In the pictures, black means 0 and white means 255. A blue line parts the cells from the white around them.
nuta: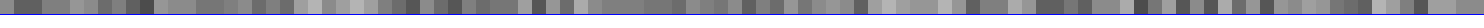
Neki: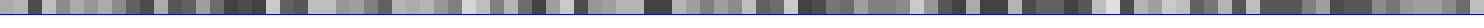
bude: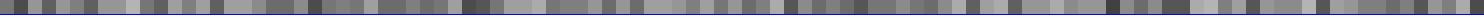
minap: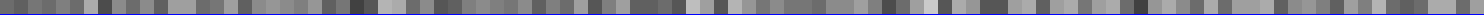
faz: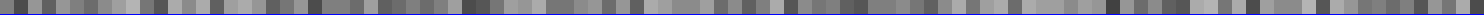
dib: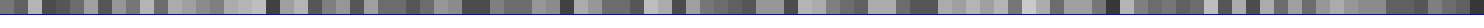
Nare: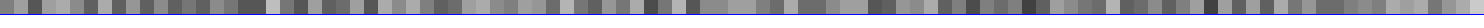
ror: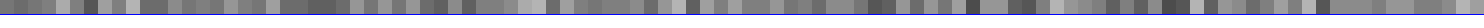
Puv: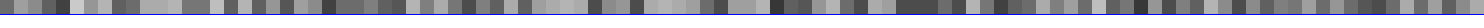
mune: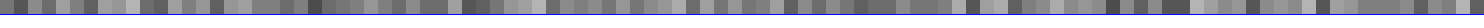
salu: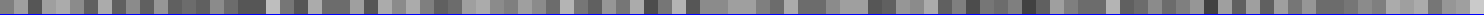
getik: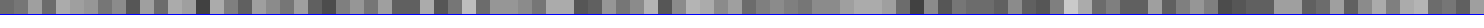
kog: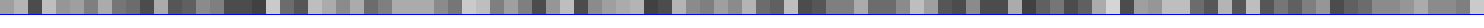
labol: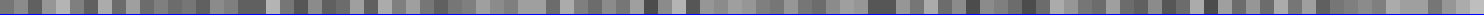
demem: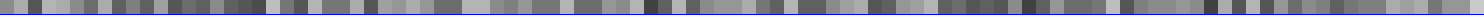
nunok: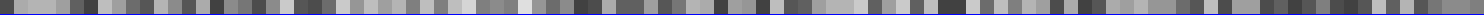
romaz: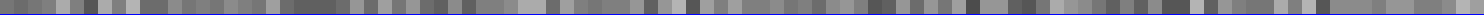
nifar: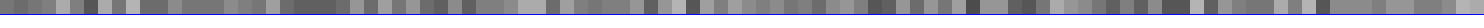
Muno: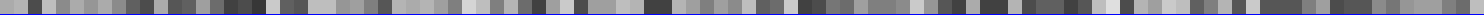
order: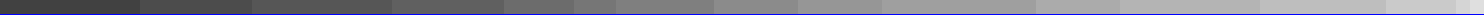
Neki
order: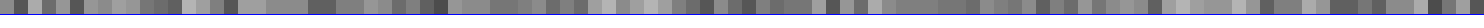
nuta
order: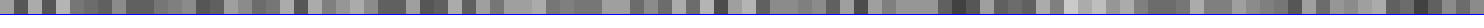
Nare
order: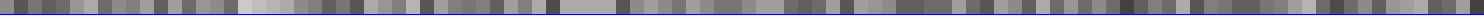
salu
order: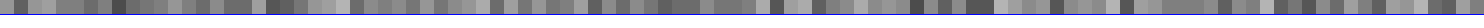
mune

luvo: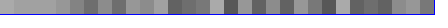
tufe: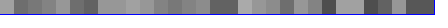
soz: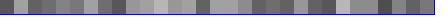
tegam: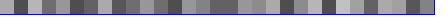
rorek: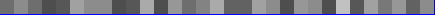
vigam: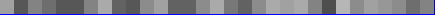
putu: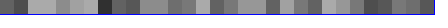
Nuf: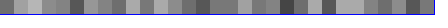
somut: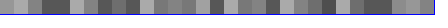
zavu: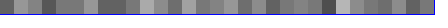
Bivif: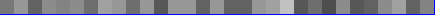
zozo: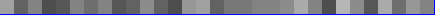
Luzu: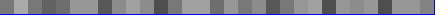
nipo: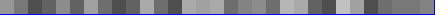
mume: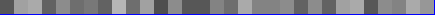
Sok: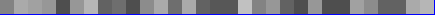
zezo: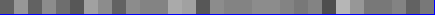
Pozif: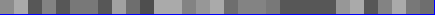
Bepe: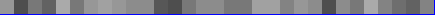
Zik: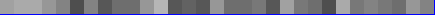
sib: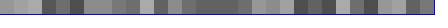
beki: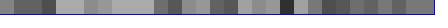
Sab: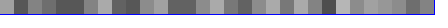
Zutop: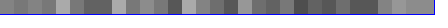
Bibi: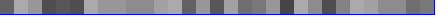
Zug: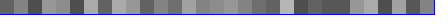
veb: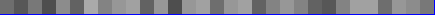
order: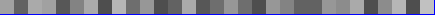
tegam
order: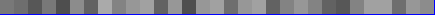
veb
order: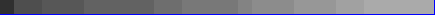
beki
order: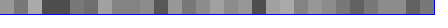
Bepe
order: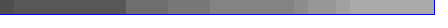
somut
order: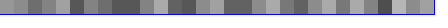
Sab

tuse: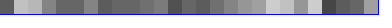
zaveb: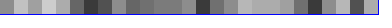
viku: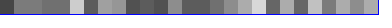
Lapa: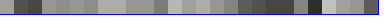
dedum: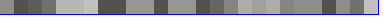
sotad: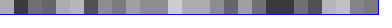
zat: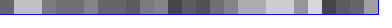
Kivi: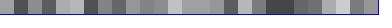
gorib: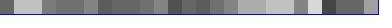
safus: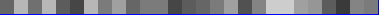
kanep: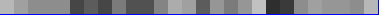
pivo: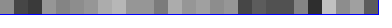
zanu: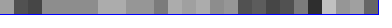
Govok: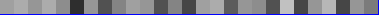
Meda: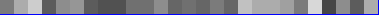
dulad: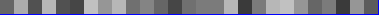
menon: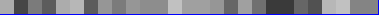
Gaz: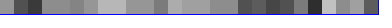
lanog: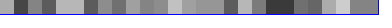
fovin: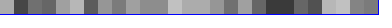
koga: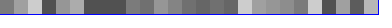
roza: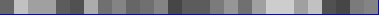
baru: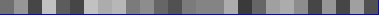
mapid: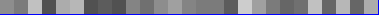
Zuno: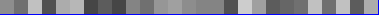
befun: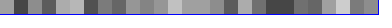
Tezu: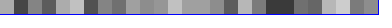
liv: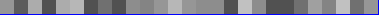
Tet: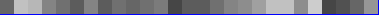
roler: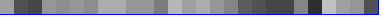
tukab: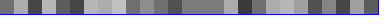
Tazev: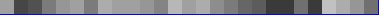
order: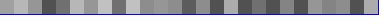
liv
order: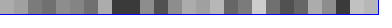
sotad
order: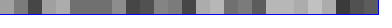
tukab
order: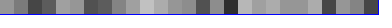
Lapa
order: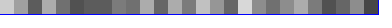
Meda
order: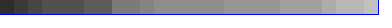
Gaz
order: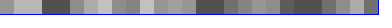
liv

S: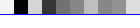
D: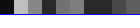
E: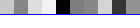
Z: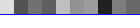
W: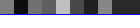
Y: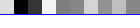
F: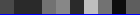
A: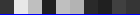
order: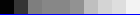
Y
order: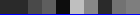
D
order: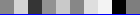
E
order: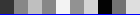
S
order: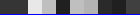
A
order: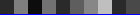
D
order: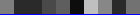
D

